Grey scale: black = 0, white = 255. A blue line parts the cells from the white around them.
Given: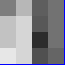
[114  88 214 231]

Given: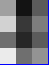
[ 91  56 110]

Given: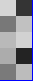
[ 52 120]

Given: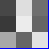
[111 236 168]

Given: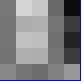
[ 12 117 190 175 136]

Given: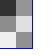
[149 141]

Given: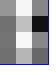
[134 192 116]
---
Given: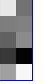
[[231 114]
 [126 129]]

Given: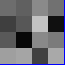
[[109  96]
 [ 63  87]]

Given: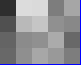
[[ 46 220]
 [ 80 185]]

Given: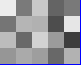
[[236 122]
 [117 181]]

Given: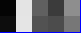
[[  4 228]
 [ 13 229]]

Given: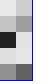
[[233 206]
 [195 158]]
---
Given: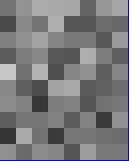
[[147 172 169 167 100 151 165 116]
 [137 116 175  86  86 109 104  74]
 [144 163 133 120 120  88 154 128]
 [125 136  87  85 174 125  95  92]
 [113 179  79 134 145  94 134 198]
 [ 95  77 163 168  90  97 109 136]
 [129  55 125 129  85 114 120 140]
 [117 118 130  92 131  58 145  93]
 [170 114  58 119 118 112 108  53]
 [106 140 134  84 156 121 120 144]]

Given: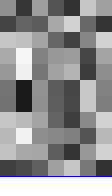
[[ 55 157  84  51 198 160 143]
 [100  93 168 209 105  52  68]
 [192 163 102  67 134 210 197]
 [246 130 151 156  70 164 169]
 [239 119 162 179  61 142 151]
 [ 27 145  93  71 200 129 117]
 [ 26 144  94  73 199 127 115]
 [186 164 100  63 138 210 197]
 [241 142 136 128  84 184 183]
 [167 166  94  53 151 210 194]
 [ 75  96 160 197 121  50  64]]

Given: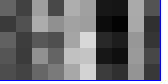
[[ 65 158  72 174 160  23  21 170  83 100]
 [ 81 172 144 162 158  12   3 169  48  58]
 [ 61  88  79 165 216  40  29 151  53  97]
 [ 59 145 100 193 196  23  15 154  71  85]
 [ 67 103 122 168 211  60  48 148  56  77]]

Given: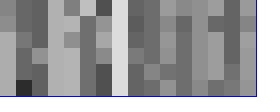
[[103  97 177 127 191  80 220 100 109 155 137 144 157 100 154 133]
 [103  97 177 180 111 148 220  92 109 137 103 144 104 100 133 141]
 [119  97 177 143 111 167 220 100 109 150 110 144 157 100 159 173]
 [103 146 177 180 111 138 220 122 109 145 110 144 157 100 154 173]
 [103  97 177 180 111  80 220 100 133 114 110 144 157 113 154 173]
 [ 44  97 177 180 111  80 220 100 109 146 110 137 111 120 149 173]]

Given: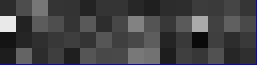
[[ 77 119  52  51  35  52  52  39  31  44  45  60  58  69  53  44]
 [ 34  92  78  52  89  45  71 130  84  56  90 170  65  96  73 233]
 [ 37  47  56  62  52  86  63  72  93  36  57  10  63  45  57  20]
 [100  44  62  31  85  72  73 120 114  29  63  55  81  38  47  29]]

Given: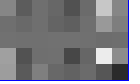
[[ 92 111 103  81 107 199 134 134]
 [105 111 100  95 111 153 126 111]
 [112 112 113 113 112 109 110 113]
 [ 82 111 112  71 102 236 140 160]
 [ 90 127 104  98 107  86  42 157]]

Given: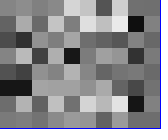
[[141 128 137 213 196  84 207 112 111 133]
 [171 106 196 126 223 191 234  15 129  99]
 [ 48 146 126 166 110  98  86 130 104  76]
 [186  65 175  23 124 160 149  50 122 132]
 [ 65 145 131 179 134 101 116 121 106  82]
 [ 22 164 161 161 145 170 100  72 114  22]
 [179  98 192 113 212 184 227  21 129 109]
 [126 115 138 154 149  98 155 110 110 122]]

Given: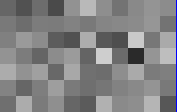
[[ 81 109  74 146 185 142 115 137 148 140 102]
 [109 124 123 130 121 133 136 139 150 115 121]
 [154 140  92  81 173  88  78 201 119 170 128]
 [124 101 140 155 100 206 107  42 149 190 147]
 [146 160 104 168 112 109 142 170 123 127 172]
 [102 126 158 122 111 118 130 137 148 121 131]
 [172 123 143 102  91 177 138 142 181  87 111]]
